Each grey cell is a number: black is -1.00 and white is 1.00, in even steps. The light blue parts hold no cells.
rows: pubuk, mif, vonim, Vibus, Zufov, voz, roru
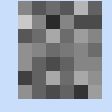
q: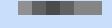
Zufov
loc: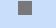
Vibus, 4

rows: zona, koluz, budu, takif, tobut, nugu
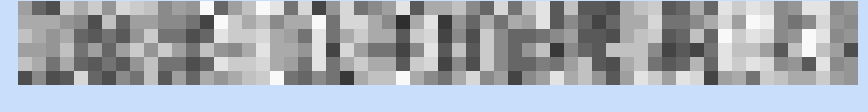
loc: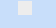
koluz, 54
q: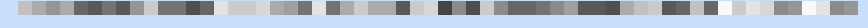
budu
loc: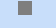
tobut, 38
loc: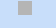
tobut, 49

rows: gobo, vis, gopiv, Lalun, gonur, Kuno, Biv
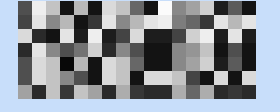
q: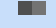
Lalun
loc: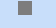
vis, 12
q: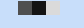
Kuno
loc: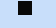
gonur, 4
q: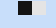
gopiv

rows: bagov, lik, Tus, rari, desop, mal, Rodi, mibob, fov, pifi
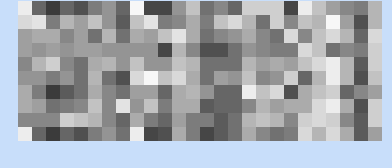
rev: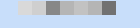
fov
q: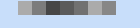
pifi
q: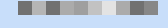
Tus
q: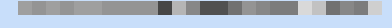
rari
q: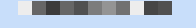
pifi

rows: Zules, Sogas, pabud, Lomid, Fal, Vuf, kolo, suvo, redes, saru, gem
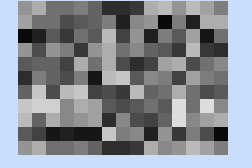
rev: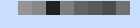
Sogas
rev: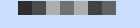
Fal
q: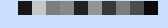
saru

